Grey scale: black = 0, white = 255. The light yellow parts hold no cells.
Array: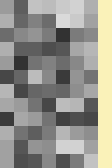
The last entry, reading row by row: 194
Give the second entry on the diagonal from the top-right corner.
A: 202
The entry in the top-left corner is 155
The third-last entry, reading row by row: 78
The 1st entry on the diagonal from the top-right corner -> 175
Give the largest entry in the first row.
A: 210
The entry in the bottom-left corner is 161
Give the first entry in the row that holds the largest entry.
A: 175
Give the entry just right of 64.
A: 78
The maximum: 218
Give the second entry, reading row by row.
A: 94
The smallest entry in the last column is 71
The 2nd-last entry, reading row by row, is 123
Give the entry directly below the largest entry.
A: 50

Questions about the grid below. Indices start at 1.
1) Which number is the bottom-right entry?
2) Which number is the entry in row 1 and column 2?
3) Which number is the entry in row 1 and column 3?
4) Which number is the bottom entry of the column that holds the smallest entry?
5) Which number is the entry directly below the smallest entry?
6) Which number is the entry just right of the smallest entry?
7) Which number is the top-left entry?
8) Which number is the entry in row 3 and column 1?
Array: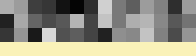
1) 149
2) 156
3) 62
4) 94
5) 181
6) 46
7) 174
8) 54

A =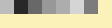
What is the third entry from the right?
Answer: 173
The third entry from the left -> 104
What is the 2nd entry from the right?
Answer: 213

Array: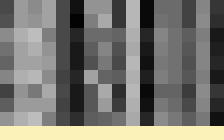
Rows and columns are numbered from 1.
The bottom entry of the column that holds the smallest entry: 46
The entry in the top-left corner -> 73
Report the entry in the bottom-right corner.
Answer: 17
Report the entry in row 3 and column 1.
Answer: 139
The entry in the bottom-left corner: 147
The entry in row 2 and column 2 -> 155
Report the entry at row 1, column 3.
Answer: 139
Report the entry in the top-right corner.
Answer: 54
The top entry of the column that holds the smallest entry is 17
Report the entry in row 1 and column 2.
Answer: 155
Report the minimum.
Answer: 3
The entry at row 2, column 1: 81
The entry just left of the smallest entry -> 73
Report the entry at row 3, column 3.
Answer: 189
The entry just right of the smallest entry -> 126
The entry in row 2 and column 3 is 147

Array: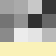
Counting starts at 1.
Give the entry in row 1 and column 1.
162
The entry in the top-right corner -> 54
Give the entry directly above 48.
200

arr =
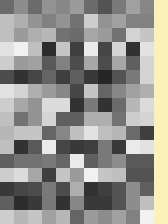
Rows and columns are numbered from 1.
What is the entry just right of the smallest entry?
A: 83
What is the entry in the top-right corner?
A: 135
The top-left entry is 107
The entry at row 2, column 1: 191
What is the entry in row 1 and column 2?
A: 141
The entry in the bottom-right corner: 241
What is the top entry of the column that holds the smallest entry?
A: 83
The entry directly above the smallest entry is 76
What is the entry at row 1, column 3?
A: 107
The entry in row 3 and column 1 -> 191
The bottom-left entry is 205
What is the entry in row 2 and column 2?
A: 175
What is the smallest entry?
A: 38
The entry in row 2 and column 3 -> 147

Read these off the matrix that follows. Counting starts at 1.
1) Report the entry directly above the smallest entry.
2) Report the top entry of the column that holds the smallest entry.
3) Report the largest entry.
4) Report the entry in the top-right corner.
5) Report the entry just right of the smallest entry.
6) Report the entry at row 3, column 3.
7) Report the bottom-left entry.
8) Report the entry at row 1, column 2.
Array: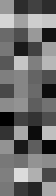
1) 140
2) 153
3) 220
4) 44
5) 65
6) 153
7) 120
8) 44
